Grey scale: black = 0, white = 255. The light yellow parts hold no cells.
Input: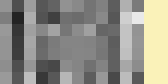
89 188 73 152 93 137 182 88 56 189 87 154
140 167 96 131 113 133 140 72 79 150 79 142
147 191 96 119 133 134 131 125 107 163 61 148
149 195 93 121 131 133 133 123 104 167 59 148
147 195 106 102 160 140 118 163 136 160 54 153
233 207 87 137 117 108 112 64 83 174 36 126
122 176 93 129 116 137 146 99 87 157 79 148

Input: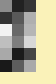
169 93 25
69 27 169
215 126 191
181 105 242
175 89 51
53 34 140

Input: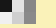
138 207 240
135 227 22

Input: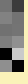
4 143
202 1
144 126
116 113
115 130
60 115

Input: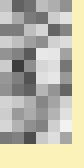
165 221 201 78 129 121
242 207 130 144 178 214
224 179 146 171 154 205
209 164 134 175 200 211
101 148 181 97 113 145
152 230 223 83 127 151
118 222 214 143 61 204
162 230 232 90 130 147
220 209 142 159 191 208
132 100 213 191 124 124
225 204 112 123 169 212
145 174 189 112 97 191

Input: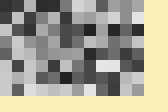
154 196 61 103 228 156 202 190 205 220 95 202
205 185 64 87 72 93 34 108 90 196 176 202
65 87 228 229 72 117 191 60 167 198 69 198
96 60 110 84 43 158 153 149 133 186 196 98
196 137 112 171 189 112 73 164 128 146 201 130
45 100 38 160 35 83 74 125 169 52 82 197
227 142 210 185 159 170 56 179 128 63 193 65
166 142 158 92 197 212 121 47 45 180 60 51

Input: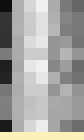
108 129 167 236 214 174 26
153 167 167 199 194 175 126
154 166 169 198 192 175 127
148 179 149 204 204 172 119
113 127 175 231 207 176 36
107 157 135 240 230 168 30
150 181 149 203 204 171 123
117 153 149 230 219 171 50
120 126 182 224 201 177 51
121 133 175 225 204 176 53
103 122 171 240 214 175 15
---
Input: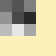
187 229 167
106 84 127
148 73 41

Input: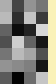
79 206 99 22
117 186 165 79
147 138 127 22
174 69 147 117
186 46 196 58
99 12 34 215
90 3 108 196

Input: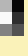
129 82
249 47
182 7

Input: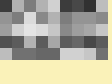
158 209 228 219 198 137 158 167 198
60 178 125 178 209 60 72 49 189
148 125 219 137 178 125 148 148 137
189 113 113 103 103 209 209 198 113
81 92 178 92 167 92 103 72 92

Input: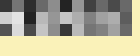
208 227 35 185 150 196 173 129 161 173 93
83 218 74 196 141 55 185 117 129 161 105
55 117 45 105 141 35 150 65 105 74 105

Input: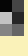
132 101
5 69
194 38

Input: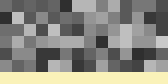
47 191 89 138 89 110 100 149 161 128 89 149 56 67
119 172 119 149 161 172 172 128 47 172 191 149 149 201
77 138 138 56 56 119 67 100 128 77 149 47 56 100
110 110 182 77 191 89 67 138 119 149 191 161 138 67
138 100 119 56 182 161 56 77 161 100 77 67 182 161
110 89 100 89 100 47 182 182 128 172 89 119 119 77

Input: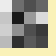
207 144 79 57
236 110 79 101
186 47 90 69
198 25 153 218

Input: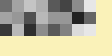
56 184 46 140 89 129 219 231
110 163 196 175 89 68 140 231
163 151 80 184 151 151 34 101
